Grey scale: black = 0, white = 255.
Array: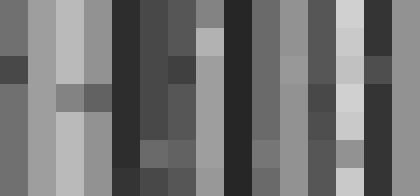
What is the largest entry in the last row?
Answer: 201
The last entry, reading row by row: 146
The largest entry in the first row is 208
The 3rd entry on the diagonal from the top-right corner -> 193
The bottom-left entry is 112
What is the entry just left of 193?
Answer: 86
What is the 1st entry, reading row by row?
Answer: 112
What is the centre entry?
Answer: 158
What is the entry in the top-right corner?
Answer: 146
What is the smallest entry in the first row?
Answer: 38
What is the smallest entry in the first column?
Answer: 72
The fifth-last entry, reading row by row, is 146
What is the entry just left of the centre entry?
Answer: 86
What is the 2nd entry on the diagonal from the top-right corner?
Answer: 52
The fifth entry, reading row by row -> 45
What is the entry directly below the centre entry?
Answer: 158
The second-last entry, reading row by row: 52

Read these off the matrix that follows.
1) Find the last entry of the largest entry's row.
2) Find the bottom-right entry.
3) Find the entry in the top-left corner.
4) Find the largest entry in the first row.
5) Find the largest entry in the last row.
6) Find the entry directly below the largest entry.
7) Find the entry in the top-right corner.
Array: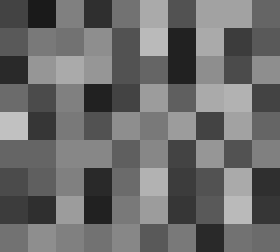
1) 101
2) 107
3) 67
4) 170
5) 142
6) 101
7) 101
